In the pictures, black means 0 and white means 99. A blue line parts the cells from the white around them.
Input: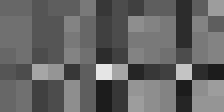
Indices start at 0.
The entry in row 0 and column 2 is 33
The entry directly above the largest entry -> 17
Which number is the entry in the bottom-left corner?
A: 40
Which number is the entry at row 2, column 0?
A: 43
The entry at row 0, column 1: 40
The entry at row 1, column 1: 43
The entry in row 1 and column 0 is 43
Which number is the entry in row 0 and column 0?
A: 40
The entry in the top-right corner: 61
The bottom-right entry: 58
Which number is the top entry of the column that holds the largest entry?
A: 21
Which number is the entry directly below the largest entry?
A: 11
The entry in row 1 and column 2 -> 33

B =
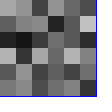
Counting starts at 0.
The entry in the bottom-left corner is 47
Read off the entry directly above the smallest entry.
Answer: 50
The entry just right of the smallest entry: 23
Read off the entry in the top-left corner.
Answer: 65
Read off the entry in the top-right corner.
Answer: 30
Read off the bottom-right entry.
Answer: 20
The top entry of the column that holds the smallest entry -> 57
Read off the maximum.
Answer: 75
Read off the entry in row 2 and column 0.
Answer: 14
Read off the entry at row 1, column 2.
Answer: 53
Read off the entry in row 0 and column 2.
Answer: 26

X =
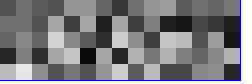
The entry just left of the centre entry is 18
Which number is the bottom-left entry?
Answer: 72
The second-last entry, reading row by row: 55
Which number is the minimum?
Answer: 4
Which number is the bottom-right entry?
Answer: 15
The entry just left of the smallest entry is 76
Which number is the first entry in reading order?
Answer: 31
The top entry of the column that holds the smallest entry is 58
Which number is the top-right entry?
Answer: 46
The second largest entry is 82
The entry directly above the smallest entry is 35
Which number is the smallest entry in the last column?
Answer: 8
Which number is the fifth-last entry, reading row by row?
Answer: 28
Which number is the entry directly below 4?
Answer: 31
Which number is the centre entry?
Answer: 79
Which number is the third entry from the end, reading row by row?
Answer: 52
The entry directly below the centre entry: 15
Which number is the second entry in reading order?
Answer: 43
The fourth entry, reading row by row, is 31
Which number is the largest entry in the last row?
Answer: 89
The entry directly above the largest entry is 49
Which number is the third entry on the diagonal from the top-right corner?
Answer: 31
